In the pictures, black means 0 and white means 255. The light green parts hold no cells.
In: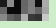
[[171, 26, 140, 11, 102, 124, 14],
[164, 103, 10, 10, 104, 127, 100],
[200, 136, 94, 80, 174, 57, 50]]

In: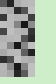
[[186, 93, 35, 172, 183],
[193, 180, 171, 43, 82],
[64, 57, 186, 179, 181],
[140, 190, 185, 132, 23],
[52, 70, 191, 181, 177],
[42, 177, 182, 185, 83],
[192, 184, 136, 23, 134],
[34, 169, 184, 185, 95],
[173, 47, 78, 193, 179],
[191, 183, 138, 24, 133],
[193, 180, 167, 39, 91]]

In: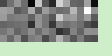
[[14, 72, 113, 149, 109, 6, 197, 84, 40, 210, 165, 102, 97, 162],
[143, 160, 152, 90, 105, 169, 90, 156, 126, 108, 113, 183, 121, 253],
[91, 155, 122, 128, 130, 99, 146, 118, 87, 203, 151, 156, 122, 157],
[60, 101, 107, 111, 115, 48, 147, 117, 56, 128, 113, 123, 111, 80],
[141, 117, 136, 100, 116, 141, 109, 136, 116, 49, 70, 131, 99, 144],
[78, 141, 104, 143, 81, 124, 133, 75, 112, 177, 128, 86, 123, 83]]

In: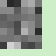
[[121, 154, 40, 50, 158, 171],
[52, 135, 137, 93, 128, 139],
[104, 94, 109, 106, 115, 122],
[102, 103, 97, 74, 149, 137],
[43, 135, 116, 79, 178, 140],
[120, 116, 115, 122, 107, 123],
[96, 60, 210, 184, 80, 69]]

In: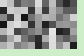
[[81, 213, 189, 85, 126, 119, 219, 99, 190, 84, 41],
[95, 38, 207, 198, 204, 54, 196, 61, 177, 138, 94],
[210, 137, 64, 207, 21, 115, 156, 181, 172, 113, 141],
[141, 21, 205, 221, 194, 51, 155, 32, 82, 149, 153],
[162, 181, 212, 68, 95, 124, 144, 94, 228, 33, 49],
[129, 99, 167, 208, 117, 84, 43, 173, 222, 122, 93],
[31, 175, 200, 128, 147, 170, 37, 107, 220, 145, 193]]

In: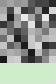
[[40, 150, 164, 147, 156, 89, 66, 70],
[213, 168, 70, 199, 56, 77, 152, 35],
[55, 190, 31, 153, 233, 166, 87, 232],
[81, 54, 97, 169, 108, 226, 62, 155],
[185, 165, 107, 65, 97, 181, 163, 120],
[193, 112, 193, 30, 78, 201, 149, 182],
[61, 196, 94, 130, 29, 199, 217, 40],
[166, 157, 175, 165, 132, 26, 188, 113],
[207, 25, 199, 206, 71, 42, 77, 139]]

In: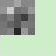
[[136, 143, 143, 165, 134],
[152, 149, 203, 114, 121],
[113, 109, 127, 87, 62],
[118, 117, 101, 86, 122],
[110, 122, 130, 39, 153]]

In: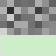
[[97, 138, 172, 104, 112, 108, 174, 145],
[162, 178, 45, 180, 136, 168, 61, 110],
[108, 133, 204, 87, 114, 116, 182, 157],
[137, 114, 85, 169, 169, 114, 89, 131],
[140, 209, 157, 120, 152, 122, 128, 160]]
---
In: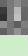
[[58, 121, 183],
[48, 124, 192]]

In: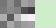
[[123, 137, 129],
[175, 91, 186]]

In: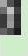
[[109, 194, 65],
[58, 146, 43]]

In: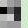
[[6, 103, 36],
[189, 206, 45]]

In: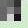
[[101, 134, 80],
[103, 208, 21]]

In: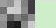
[[114, 206, 203],
[153, 92, 130]]
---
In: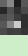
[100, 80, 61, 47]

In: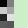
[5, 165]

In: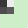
[55, 91]

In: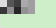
[221, 142]

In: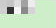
[203, 51]

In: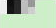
[237, 21]

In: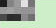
[31, 162, 47]

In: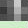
[85, 92, 145]
